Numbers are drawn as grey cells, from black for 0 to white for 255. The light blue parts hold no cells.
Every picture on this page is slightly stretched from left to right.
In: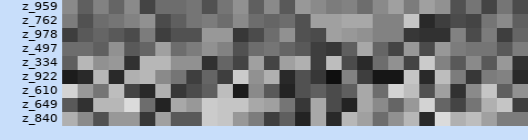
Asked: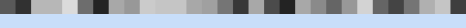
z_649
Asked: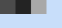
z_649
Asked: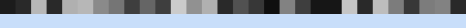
z_922
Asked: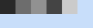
z_334
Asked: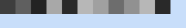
z_840

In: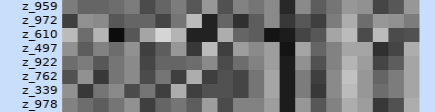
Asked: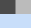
z_610
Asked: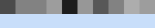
z_978
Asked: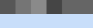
z_922
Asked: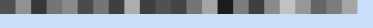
z_762
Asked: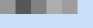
z_978

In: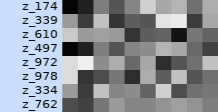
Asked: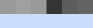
z_610
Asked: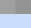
z_762
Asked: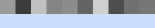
z_334

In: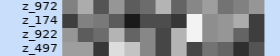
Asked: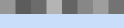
z_972
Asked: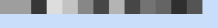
z_497
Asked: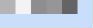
z_922
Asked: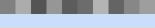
z_972
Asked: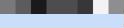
z_174
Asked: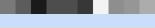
z_174
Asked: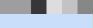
z_497

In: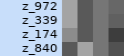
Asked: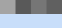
z_339
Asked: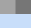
z_840
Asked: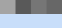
z_972
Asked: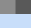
z_174

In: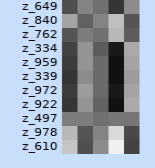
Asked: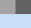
z_840
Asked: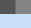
z_978
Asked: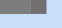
z_497
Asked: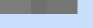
z_497

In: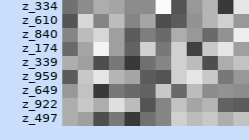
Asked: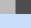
z_339
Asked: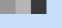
z_334
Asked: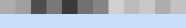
z_497
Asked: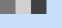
z_174
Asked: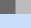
z_649

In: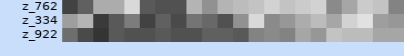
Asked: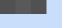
z_922
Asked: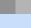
z_762
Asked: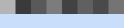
z_334

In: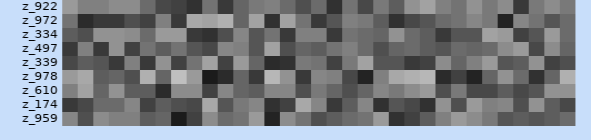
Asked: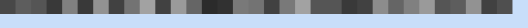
z_339
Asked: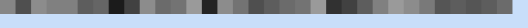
z_959
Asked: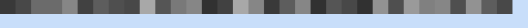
z_174
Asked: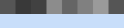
z_339

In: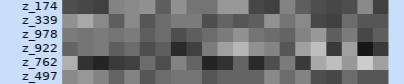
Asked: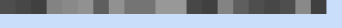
z_174
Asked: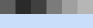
z_922
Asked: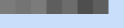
z_978
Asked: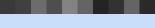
z_762
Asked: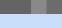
z_497

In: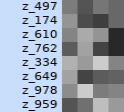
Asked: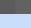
z_649
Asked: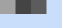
z_649
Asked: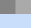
z_610

